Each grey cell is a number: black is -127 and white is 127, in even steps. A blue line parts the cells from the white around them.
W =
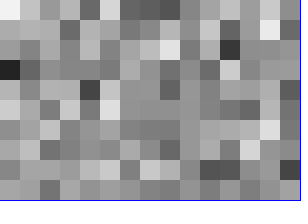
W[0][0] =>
114
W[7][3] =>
1
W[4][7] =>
21
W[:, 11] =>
[64, -27, -71, 76, 35, -9, 43, -2, -40, 22]
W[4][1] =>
9
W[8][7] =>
72
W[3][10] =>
-19
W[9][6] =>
20
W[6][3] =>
4
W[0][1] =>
66
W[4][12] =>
30
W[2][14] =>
21
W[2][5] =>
3
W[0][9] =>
6
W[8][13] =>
25
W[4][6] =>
20
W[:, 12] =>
[29, 27, 14, 7, 30, -23, 52, 85, 13, -1]
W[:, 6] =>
[-26, -6, 37, 44, 20, 19, 3, 42, 0, 20]
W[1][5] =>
36
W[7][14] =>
11
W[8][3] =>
28
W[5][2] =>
-2
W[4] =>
[53, 9, 50, 48, -58, 68, 20, 21, -28, 22, 2, 35, 30, 47, -34]
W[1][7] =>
8
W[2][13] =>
15
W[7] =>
[40, 62, -12, 1, 17, 10, 42, 11, -23, 23, 44, -2, 85, 21, 11]
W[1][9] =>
14
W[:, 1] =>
[66, 51, 4, -25, 9, 42, 35, 62, 37, 32]

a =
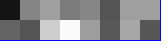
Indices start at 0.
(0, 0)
-107
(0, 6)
31
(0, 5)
-43
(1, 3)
122
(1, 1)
-43

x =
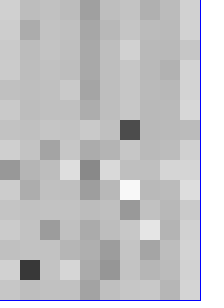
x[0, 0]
80
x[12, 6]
68
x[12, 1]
66
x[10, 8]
56
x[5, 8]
58
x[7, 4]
44
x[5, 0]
73
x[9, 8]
59
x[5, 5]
62
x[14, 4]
35
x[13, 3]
86
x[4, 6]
70
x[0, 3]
60
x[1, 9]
82
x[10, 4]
60
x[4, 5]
62
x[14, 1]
62
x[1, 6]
69
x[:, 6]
[67, 69, 81, 70, 70, 71, -51, 70, 63, 120, 25, 71, 68, 67, 70]
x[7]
[79, 67, 36, 70, 44, 52, 70, 58, 60, 80]
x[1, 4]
39
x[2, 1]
60
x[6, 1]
64
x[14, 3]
65
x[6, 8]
58
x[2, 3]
63
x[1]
[77, 44, 66, 64, 39, 56, 69, 59, 58, 82]
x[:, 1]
[61, 44, 60, 61, 62, 61, 64, 67, 53, 45, 65, 66, 66, -71, 62]
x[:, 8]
[59, 58, 57, 50, 56, 58, 58, 60, 85, 59, 56, 52, 61, 59, 54]
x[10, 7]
65
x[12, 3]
54
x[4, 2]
64
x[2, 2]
67
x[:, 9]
[81, 82, 70, 83, 83, 87, 59, 80, 85, 93, 74, 81, 83, 82, 84]
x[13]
[81, -71, 67, 86, 43, 22, 67, 54, 59, 82]
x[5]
[73, 61, 64, 64, 45, 62, 71, 57, 58, 87]

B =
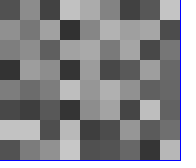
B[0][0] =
-46
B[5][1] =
-65
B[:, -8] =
[12, -8, 13, 29, -19, -65, 67, -3]
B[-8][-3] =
-62
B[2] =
[-1, 13, -32, 34, 41, -5, 37, -55, -9]
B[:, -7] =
[-61, 33, -32, 13, -2, -39, -49, 17]
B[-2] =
[66, 67, -49, 57, -65, -51, 22, -36, -16]
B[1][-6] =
-78
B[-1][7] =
-74
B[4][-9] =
-2
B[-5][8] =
-23
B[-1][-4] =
-44
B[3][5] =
-55
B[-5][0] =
-76
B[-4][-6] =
62
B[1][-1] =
-51

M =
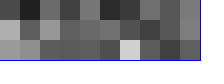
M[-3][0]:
-52
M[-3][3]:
-62
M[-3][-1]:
-5
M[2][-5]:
-48
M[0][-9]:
-95
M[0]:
[-52, -95, -20, -62, -8, -84, -69, -16, -40, -5]
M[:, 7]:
[-16, -62, -35]
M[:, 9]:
[-5, -1, -32]

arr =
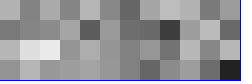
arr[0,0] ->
51
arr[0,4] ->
53
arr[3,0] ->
19
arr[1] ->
[-6, 5, 11, 37, -35, 26, -17, -21, -65, 30, 59, -22]
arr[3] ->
[19, 53, 24, 30, 35, 22, 1, -25, 12, 30, -18, -93]
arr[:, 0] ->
[51, -6, 54, 19]
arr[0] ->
[51, 3, 42, 5, 53, 8, -25, 38, 61, 51, -5, 27]
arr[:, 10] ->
[-5, 59, 7, -18]
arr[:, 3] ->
[5, 37, 21, 30]
